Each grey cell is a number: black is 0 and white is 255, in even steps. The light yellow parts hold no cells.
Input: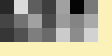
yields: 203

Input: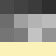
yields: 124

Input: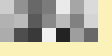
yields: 35

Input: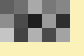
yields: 177

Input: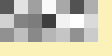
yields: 197

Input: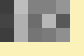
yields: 117
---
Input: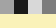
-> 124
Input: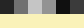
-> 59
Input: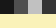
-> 52
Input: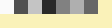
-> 102
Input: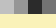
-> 115
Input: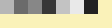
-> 34
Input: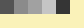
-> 53
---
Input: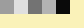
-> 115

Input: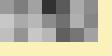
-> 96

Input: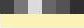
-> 103

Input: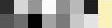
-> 122

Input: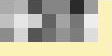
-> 147

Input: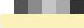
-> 197

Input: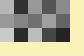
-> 189
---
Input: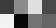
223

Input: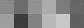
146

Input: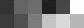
109

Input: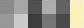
80

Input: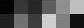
39

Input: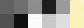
141

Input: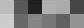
32
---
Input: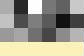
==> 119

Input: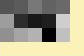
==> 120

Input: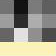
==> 18

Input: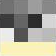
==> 128

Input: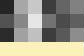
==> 61

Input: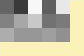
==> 247
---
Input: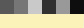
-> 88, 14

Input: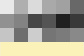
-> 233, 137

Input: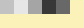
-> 194, 104

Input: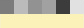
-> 124, 225

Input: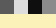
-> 90, 139

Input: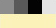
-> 140, 228

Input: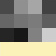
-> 73, 205

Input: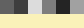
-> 97, 161

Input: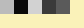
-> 187, 90

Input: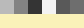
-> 186, 110
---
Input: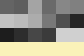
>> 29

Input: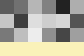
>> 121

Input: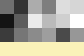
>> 59

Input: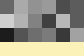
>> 28

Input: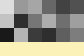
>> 25

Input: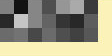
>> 107

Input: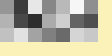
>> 193

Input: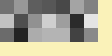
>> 107

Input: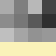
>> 191

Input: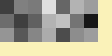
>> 149
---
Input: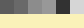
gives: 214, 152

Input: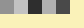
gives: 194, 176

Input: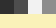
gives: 242, 141

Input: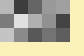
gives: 224, 196

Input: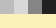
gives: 216, 189

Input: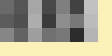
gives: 193, 187
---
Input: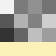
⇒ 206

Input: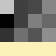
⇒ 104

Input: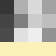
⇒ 190

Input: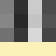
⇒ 83

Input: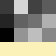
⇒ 176

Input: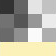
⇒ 235
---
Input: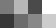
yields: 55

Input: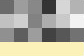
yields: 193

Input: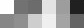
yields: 135

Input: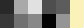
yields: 56

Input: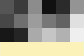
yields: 71

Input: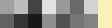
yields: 97
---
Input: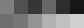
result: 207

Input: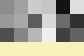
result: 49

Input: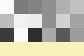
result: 163

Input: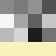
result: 199

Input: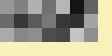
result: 164

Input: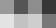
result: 120

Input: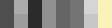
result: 199

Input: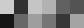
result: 164
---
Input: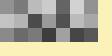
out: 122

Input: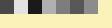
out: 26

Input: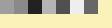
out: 33

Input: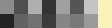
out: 114

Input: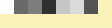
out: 125

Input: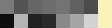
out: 34

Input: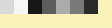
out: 23

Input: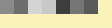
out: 212
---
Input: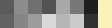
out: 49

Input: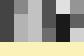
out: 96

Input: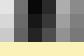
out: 127

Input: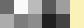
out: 67

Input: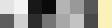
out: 73

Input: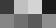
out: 142

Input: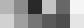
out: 229
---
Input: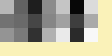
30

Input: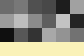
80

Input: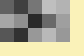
118

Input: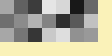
60

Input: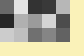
51

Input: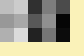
48
